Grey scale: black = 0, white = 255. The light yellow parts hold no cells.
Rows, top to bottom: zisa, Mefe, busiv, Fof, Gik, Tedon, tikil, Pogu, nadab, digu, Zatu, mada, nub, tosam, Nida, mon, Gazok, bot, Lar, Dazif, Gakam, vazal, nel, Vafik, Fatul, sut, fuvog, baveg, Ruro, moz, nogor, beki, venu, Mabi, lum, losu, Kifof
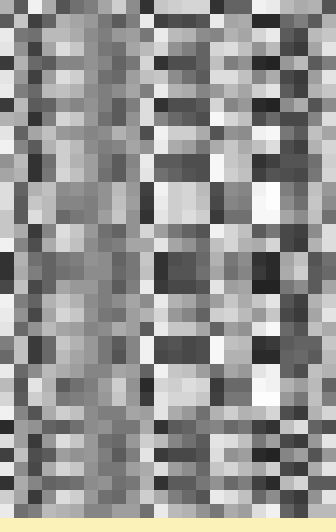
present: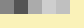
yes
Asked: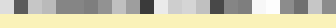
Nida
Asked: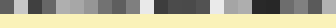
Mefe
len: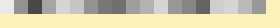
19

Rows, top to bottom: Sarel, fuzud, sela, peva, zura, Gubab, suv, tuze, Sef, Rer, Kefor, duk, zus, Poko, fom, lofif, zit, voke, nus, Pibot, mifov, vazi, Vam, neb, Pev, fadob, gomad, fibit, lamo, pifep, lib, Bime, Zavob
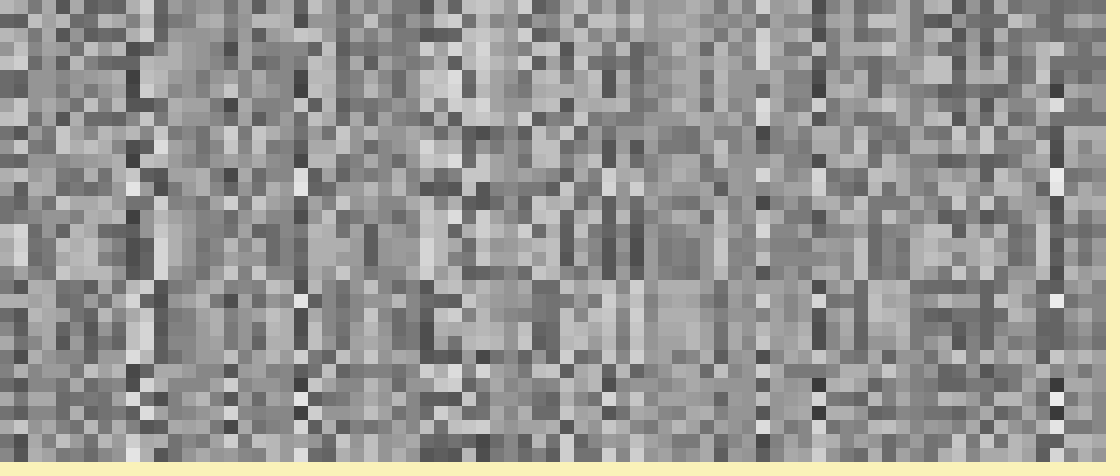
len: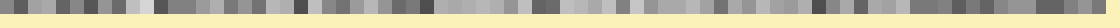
79
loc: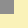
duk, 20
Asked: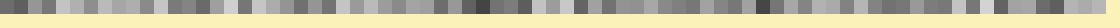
Rer
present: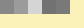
yes

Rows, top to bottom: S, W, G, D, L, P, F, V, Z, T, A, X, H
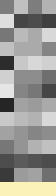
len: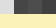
4
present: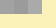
yes
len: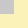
1
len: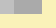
3

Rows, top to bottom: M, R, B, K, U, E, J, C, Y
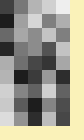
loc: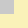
C, 1
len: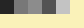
5
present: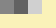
yes
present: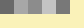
no
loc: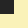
K, 1
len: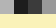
4

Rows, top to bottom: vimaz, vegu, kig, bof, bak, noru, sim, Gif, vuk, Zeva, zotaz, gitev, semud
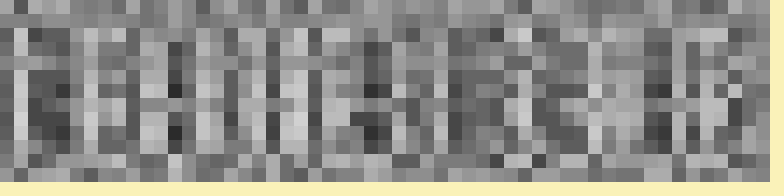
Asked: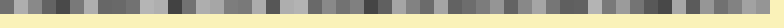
zotaz
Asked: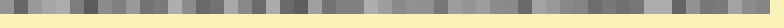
semud
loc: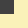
Zeva, 20
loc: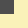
zotaz, 5

